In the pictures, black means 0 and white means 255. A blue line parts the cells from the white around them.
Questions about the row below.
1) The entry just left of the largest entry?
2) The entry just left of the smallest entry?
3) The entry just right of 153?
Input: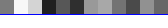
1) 123
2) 212
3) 168

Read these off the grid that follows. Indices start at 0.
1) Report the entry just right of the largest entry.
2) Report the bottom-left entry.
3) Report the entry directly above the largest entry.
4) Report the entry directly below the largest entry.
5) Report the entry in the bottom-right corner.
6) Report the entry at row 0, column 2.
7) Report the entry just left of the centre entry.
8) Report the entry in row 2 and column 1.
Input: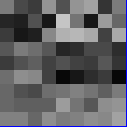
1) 116
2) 129
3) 81
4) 177
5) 162
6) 59
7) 65
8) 23

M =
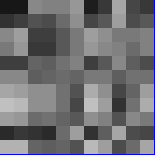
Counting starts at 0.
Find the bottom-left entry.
178
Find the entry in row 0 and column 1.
23
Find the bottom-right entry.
166
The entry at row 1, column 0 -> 50
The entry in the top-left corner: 23
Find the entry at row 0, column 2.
136
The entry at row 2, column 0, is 136
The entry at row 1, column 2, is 82
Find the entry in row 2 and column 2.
62
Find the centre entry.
100
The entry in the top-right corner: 56

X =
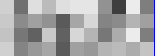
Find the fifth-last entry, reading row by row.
152
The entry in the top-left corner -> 208
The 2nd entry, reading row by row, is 112
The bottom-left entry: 208
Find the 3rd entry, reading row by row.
223
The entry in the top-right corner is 126
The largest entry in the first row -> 236
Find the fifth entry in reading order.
223
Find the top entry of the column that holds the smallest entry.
62
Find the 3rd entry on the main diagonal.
97
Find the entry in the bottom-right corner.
195
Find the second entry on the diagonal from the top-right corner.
180
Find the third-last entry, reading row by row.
187

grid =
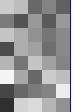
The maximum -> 244
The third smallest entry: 76
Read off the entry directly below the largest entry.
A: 70
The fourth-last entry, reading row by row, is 211
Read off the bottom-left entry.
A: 47
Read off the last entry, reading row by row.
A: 145
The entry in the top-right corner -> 97
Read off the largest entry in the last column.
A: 237
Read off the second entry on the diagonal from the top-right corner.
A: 90
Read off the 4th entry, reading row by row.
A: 131
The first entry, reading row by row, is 203
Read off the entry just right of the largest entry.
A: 167

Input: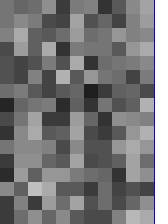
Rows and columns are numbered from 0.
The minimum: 30
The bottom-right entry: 170
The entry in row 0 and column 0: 117
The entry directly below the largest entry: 59
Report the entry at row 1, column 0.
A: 117
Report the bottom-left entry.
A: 59
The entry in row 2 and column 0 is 129
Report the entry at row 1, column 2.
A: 123
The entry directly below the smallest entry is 51
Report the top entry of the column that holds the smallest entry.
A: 129
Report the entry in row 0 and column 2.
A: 109
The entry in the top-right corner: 163
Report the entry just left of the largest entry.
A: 96
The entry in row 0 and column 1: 102
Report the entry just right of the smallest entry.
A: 59
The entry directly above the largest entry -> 96
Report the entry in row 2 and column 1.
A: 170
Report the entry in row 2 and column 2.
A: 96
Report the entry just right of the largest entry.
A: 170
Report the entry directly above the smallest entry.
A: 150
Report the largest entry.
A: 191

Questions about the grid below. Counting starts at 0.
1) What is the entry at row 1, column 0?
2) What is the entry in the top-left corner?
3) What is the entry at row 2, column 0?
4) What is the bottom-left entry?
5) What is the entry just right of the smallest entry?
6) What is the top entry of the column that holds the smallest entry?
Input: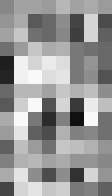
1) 148
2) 135
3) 162
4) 68
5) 249
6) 162

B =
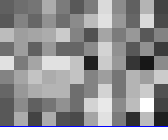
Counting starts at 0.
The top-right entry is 67
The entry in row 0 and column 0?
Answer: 96
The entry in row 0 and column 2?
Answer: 117
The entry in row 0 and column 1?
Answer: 110
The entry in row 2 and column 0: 188
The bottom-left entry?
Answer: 88
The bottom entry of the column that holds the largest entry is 188
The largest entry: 255
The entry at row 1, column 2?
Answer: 102
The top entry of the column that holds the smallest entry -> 180
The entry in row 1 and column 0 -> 88
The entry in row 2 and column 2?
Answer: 165
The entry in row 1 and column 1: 131
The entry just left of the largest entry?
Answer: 188
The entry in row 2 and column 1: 158
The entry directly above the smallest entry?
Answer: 145
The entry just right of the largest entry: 67
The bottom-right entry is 31
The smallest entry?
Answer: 23
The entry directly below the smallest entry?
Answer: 158
